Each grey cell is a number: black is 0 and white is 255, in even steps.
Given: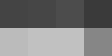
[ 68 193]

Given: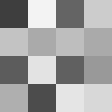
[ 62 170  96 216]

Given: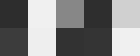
[ 45 238]

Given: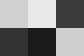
[208  26]

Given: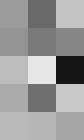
[155 122  21]

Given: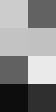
[204 193]

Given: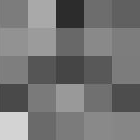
[124 155  69 112 134]
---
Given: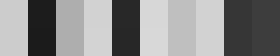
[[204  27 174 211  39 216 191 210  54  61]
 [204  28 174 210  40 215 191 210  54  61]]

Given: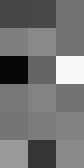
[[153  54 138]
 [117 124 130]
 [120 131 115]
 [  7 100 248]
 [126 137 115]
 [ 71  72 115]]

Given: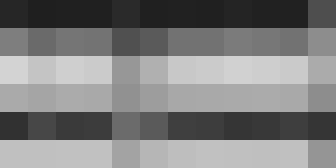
[[192 192 193 193 163 182 190 193 192 191 192 149]
 [ 49  71  58  60 107  90  63  61  53  56  62  53]
 [170 165 171 169 145 157 168 169 170 171 169 141]
 [211 196 207 203 151 176 200 203 209 206 202 171]
 [126 106 117 115  80  90 114 114 123 119 114 141]
 [ 38  31  32  32  42  32  33  32  36  33  33  78]]

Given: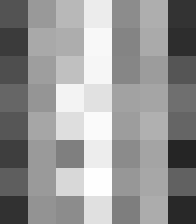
[[ 49 147 140 224 126 172  40]
 [ 94 154 216 254 151 167  97]
 [ 62 154 127 237 139 164  37]
 [ 86 166 222 250 157 176 101]
 [102 149 243 225 162 165 111]
 [ 78 158 192 246 134 156  85]
 [ 59 169 173 248 132 170  45]
 [ 83 153 184 236 140 174  51]]

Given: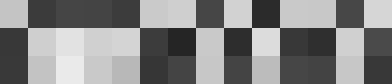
[[ 57 195 234 201 184  54  68 199  68 188  70  67 199  56]
 [ 56 207 226 208 212  60  37 201  45 220  56  47 208  74]
 [196  59  69  68  60 202 207  70 210  43 201 200  71 214]]

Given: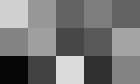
[[  6  66 219  48 132]
 [132 159  71  89 164]
 [208 151  99 126  98]]

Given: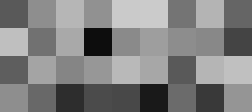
[[142 104  45  75  72  25 107  57 149]
 [ 94 164 133 151 185 167  89 181 192]
 [191 113 169  13 138 158 141 136  68]
 [ 89 142 182 145 202 203 116 180 101]]
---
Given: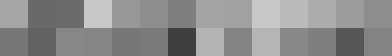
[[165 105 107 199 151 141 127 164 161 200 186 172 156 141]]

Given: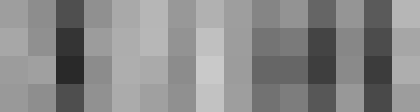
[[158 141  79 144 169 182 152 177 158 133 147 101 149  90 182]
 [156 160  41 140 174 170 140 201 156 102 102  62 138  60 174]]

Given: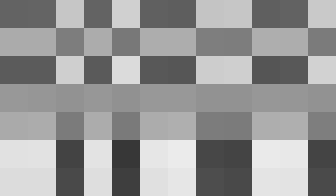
[[ 99 100 198  99 208  96  94 196 198  95  98 201]
 [ 91  91 207  90 219  88  86 205 207  85  88 210]
 [170 172 123 172 122 172 175 124 123 174 175 126]
 [220 220  73 222  62 224 230  77  73 228 227  74]]

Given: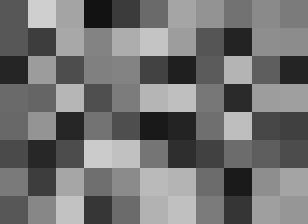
[[ 87 207 164  18  59 106 165 147 114 138 123]
 [ 37 156  77 128 131  66  31  91 180  94  36]
 [104 148  38 115  78  25  35 111 190  71  64]
 [122  61 166 111 139 186 180 108  26 142 164]]

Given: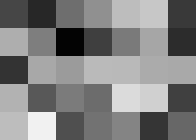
[[ 70  39 110 144 189 199  57]
 [ 51 168 155 186 185 171 169]
 [189 241  79 114 132  53 103]]

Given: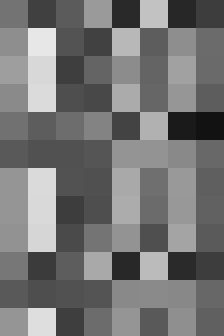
[[115  64  91 154  41 194  39  61]
 [158 216  62 100 140 100 161 106]
 [113  93 109 131  67 177  26  18]
 [149 218  82  80 169 111 153  95]
 [146 214  74 116 147  79 164  90]
 [ 89  78  81  84 137 138 136 103]]

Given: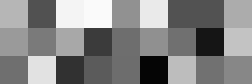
[[182  81 244 250 145 234  82  82 172]
 [111 226  49  91 109   5 189 113 135]]

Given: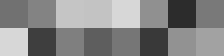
[[113 131 197 195 215 144  44 121]]
